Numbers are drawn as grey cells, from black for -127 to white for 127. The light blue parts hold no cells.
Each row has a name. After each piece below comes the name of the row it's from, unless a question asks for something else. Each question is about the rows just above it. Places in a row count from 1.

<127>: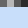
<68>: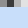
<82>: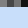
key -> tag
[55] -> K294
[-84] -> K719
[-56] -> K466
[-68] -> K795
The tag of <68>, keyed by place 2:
K795
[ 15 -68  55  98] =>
<68>

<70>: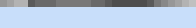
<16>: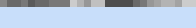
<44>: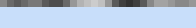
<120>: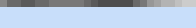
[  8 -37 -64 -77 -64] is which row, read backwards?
<44>
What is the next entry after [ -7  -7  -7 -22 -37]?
[-50]
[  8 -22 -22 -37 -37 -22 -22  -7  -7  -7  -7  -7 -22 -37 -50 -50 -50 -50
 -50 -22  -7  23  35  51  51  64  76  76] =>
<120>
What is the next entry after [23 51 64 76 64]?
[23]
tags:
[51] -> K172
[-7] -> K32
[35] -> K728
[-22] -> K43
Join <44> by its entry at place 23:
K728

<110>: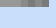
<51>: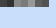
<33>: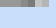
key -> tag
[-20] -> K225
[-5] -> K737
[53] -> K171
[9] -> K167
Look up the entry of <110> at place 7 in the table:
K737
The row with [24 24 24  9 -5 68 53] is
<33>
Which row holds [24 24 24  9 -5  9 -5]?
<110>

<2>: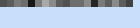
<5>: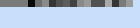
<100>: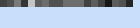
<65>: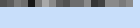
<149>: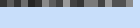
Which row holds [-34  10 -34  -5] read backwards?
<2>
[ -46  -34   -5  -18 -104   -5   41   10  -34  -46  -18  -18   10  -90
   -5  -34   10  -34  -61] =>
<2>
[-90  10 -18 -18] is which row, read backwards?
<2>
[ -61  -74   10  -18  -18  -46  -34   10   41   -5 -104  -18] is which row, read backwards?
<65>
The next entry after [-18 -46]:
[-46]

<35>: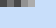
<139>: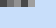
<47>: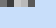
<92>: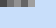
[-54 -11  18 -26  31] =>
<92>
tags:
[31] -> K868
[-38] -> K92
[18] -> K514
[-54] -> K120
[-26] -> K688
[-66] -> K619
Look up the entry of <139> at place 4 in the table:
K120
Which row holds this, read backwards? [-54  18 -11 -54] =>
<139>
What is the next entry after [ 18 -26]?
[31]

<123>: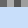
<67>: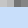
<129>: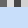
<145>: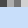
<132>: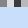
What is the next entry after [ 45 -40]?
[30]
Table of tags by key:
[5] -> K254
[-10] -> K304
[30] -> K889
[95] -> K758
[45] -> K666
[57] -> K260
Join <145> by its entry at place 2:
K666
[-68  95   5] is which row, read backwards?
<132>
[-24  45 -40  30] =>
<123>

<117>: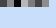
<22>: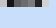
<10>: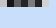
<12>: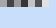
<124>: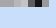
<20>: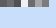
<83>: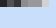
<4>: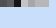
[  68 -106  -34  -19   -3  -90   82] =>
<22>
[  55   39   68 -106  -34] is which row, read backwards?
<4>
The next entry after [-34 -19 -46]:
[112]
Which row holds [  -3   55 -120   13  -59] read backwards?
<117>
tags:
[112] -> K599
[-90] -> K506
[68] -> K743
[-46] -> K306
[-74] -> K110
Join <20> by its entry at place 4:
K599
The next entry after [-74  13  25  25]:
[82]
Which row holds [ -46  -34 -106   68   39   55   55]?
<4>

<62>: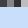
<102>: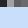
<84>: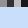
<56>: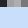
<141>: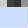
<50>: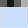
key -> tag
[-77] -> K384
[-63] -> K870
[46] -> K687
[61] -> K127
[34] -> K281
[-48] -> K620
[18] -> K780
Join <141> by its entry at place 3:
K384
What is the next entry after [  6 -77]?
[61]
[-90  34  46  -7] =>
<56>
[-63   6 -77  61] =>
<62>
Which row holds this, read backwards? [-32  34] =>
<102>

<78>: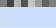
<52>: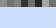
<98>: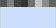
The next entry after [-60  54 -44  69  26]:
[-30]
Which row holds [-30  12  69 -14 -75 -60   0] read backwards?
<98>
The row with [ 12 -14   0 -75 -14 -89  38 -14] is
<52>
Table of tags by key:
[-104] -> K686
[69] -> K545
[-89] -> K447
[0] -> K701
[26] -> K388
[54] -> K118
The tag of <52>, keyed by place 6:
K447

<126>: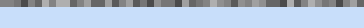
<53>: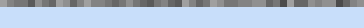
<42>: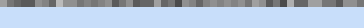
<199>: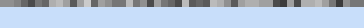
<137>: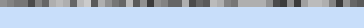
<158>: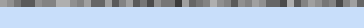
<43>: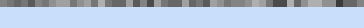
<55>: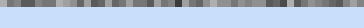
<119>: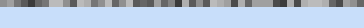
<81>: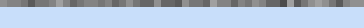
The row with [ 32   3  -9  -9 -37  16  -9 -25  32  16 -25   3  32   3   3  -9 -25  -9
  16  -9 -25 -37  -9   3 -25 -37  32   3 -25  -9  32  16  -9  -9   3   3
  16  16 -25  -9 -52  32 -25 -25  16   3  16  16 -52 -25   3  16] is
<53>
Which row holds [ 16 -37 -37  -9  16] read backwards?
<158>
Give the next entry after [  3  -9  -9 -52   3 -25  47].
[59]
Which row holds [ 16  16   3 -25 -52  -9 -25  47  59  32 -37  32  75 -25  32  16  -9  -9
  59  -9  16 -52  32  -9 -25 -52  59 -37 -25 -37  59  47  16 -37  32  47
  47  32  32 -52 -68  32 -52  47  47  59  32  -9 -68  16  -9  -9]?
<199>

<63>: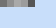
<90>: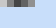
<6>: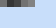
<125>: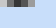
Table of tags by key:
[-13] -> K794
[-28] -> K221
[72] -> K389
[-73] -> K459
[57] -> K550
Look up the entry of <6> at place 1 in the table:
K794
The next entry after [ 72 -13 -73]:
[-42]
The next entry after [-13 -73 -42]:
[28]
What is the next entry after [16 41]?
[28]
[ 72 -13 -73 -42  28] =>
<125>
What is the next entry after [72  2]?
[-58]
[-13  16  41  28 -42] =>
<63>

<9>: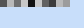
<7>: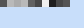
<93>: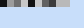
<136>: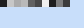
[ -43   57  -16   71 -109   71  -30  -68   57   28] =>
<9>
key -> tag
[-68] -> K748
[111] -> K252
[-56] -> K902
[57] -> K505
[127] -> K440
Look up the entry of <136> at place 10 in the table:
K748
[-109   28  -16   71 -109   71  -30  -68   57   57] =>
<93>
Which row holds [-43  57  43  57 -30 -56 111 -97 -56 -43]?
<7>

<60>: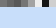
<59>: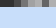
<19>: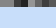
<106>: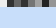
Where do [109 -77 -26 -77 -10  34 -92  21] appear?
<106>
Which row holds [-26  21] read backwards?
<19>
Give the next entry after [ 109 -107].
[79]
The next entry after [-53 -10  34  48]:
[-26]
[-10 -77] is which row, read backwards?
<106>

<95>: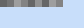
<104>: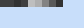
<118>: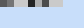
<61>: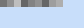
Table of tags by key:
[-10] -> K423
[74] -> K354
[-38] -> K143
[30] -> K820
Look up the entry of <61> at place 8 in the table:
K820
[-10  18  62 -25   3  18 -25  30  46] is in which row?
<61>
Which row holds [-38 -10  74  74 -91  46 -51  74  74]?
<118>
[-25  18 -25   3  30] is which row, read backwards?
<95>
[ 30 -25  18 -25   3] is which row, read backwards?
<95>

